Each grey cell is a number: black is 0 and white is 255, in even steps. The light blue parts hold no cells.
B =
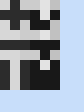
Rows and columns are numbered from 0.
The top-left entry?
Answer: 215
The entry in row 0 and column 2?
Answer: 204
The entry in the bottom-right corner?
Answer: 24
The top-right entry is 193
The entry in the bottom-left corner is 44
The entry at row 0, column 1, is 44
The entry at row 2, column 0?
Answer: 215
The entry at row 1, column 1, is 44
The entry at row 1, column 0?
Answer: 44
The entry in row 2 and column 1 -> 44
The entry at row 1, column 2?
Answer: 44

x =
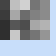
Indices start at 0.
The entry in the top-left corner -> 68
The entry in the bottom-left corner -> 47
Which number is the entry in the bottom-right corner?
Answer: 149
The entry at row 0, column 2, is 209
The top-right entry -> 139
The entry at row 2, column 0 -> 47

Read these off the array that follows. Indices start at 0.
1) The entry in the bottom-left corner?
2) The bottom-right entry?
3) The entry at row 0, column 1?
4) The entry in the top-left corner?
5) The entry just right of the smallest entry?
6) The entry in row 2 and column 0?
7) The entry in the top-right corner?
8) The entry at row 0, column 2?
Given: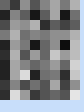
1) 46
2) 229
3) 57
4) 102
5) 188
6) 75
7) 177
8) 143

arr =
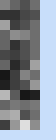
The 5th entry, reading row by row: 50
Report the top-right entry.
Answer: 110
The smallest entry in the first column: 23
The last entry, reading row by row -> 141
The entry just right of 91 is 23
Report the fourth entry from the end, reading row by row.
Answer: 62
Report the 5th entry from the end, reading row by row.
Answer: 110
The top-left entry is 131
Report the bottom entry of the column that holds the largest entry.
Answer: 222
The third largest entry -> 173
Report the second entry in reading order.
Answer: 101
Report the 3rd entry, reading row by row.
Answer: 80
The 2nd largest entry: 183
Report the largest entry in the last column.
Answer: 161
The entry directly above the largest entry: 80
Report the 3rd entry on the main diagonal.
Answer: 80
